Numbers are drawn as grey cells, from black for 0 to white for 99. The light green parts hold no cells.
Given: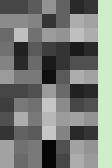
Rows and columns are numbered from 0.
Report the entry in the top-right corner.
20
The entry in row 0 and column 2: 35
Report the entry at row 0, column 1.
27
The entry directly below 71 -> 77
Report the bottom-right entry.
60
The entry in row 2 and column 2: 44
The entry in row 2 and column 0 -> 41
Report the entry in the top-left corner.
27
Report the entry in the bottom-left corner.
63
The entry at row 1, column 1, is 54
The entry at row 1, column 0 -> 54
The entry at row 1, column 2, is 51

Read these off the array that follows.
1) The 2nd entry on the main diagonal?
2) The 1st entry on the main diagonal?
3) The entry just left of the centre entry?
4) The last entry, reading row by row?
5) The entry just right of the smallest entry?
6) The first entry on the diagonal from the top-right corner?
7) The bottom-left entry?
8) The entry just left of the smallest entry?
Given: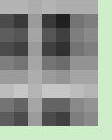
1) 22
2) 70
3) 64
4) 53
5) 45
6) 67
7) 36
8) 22

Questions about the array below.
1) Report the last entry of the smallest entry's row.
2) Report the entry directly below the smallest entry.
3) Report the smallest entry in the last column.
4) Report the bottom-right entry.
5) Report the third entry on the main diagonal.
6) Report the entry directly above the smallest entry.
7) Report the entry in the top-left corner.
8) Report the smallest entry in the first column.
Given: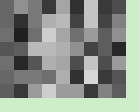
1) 56
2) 36
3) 15
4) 36
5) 43
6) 19
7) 40
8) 33

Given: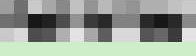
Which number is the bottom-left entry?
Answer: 78
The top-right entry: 78
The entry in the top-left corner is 61
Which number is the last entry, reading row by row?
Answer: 88

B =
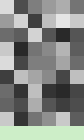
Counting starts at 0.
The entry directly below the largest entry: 16
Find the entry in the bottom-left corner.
78
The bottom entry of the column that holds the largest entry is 78
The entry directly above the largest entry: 67
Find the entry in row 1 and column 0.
60
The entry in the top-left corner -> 85
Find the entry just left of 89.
74
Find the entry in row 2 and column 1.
36
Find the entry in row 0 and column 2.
49
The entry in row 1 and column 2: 24
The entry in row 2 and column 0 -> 42
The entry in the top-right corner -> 45
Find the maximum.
89
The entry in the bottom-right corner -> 36
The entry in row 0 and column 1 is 30

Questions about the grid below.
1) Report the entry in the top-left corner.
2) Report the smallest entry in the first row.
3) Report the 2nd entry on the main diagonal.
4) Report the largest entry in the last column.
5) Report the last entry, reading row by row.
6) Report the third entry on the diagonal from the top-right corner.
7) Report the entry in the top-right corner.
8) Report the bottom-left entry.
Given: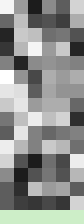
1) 95
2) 11
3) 74
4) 92
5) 82
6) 43
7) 82
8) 36

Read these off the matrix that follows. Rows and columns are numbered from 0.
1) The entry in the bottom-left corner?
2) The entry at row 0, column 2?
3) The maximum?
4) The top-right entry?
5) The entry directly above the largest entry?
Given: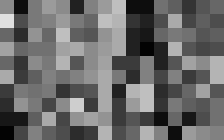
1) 1
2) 47
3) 87
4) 40
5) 54

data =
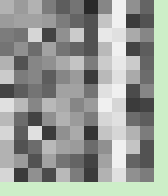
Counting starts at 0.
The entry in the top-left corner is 69
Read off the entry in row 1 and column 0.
60
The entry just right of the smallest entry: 52
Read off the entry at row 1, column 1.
63
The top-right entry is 39
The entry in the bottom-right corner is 48
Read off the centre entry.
63
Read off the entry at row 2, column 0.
48
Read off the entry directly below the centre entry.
52
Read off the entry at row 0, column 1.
60
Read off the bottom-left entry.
83
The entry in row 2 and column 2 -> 83
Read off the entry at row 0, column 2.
69
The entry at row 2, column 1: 45
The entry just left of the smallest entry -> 45
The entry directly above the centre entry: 60
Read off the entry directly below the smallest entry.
32

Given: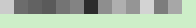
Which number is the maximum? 82
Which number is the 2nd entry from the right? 48
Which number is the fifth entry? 45
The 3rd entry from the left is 38

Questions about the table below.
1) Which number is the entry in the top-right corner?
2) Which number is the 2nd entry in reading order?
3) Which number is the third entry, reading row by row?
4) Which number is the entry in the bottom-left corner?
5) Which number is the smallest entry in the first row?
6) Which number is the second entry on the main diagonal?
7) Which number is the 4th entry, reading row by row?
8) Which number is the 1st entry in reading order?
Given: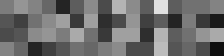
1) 51
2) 58
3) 51
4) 51
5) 14
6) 25
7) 40
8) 48
